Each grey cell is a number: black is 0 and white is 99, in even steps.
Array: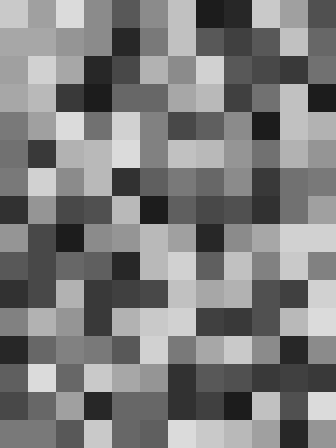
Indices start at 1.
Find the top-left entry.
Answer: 78
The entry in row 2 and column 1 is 65
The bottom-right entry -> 58
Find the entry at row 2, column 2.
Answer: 65
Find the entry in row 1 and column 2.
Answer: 62
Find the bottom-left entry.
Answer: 47
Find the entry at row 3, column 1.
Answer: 62
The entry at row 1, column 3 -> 85
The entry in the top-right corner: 31

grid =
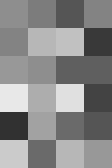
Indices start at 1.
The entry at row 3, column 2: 55
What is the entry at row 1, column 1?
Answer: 55
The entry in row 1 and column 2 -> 48
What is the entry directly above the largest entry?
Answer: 59
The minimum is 19
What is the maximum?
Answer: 90
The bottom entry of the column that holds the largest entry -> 79

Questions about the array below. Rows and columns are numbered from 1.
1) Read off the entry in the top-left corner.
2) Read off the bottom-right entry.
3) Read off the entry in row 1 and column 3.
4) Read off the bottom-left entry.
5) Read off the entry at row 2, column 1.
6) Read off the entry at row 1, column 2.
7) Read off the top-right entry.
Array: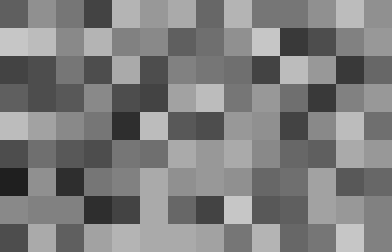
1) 37
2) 50
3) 46
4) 30
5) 77
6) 56
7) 56

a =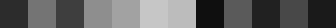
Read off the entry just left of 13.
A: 35
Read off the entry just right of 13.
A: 28

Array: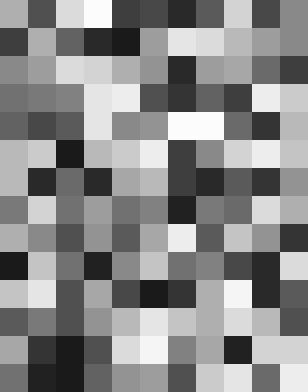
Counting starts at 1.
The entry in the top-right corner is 53
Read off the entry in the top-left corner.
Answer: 68
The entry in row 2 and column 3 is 38
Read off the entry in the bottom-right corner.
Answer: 92
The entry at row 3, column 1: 53
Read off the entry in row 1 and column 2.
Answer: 31
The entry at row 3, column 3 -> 85
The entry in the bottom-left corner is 44
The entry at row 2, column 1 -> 24
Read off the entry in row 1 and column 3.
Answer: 85

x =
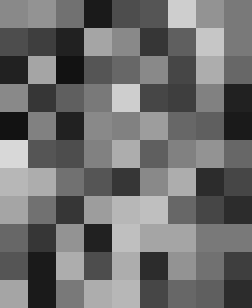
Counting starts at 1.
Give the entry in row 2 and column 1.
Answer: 30
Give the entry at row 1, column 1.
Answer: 53
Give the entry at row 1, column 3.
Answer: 44
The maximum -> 84
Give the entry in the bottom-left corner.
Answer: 64
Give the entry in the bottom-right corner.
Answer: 17
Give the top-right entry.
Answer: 47
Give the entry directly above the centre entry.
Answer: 50
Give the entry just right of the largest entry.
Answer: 33
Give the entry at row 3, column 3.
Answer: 7
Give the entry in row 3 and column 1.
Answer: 13
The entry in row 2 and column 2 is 24
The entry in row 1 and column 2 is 57
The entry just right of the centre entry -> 37

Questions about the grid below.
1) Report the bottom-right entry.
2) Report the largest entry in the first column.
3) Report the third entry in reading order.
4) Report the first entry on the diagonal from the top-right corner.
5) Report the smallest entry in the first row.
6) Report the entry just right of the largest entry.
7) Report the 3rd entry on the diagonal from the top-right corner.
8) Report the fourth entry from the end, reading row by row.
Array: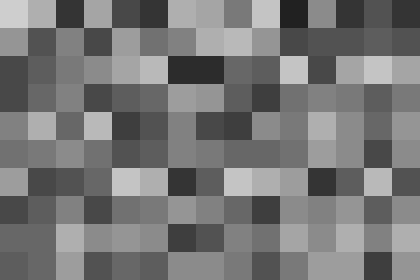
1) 58
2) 80
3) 20
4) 20
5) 13
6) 68
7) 64
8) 61

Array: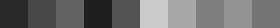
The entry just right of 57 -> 45
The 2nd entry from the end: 57
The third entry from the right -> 49

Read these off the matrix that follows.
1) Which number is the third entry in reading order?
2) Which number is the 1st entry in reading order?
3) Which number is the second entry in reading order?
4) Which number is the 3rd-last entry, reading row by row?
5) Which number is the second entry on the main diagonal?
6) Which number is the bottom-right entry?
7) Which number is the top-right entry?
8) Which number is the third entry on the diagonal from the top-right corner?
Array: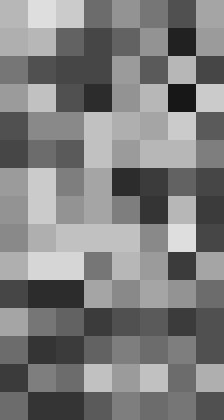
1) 79
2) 71
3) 86
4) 42
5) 71
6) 31
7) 64
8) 35

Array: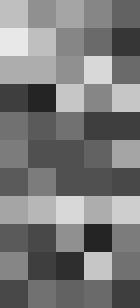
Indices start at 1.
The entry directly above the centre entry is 44
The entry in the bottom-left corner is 28
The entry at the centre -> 31
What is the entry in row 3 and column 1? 67
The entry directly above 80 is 28
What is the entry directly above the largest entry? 74
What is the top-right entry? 38
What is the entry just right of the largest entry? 74
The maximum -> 90
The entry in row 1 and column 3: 64
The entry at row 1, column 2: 56
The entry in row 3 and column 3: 56
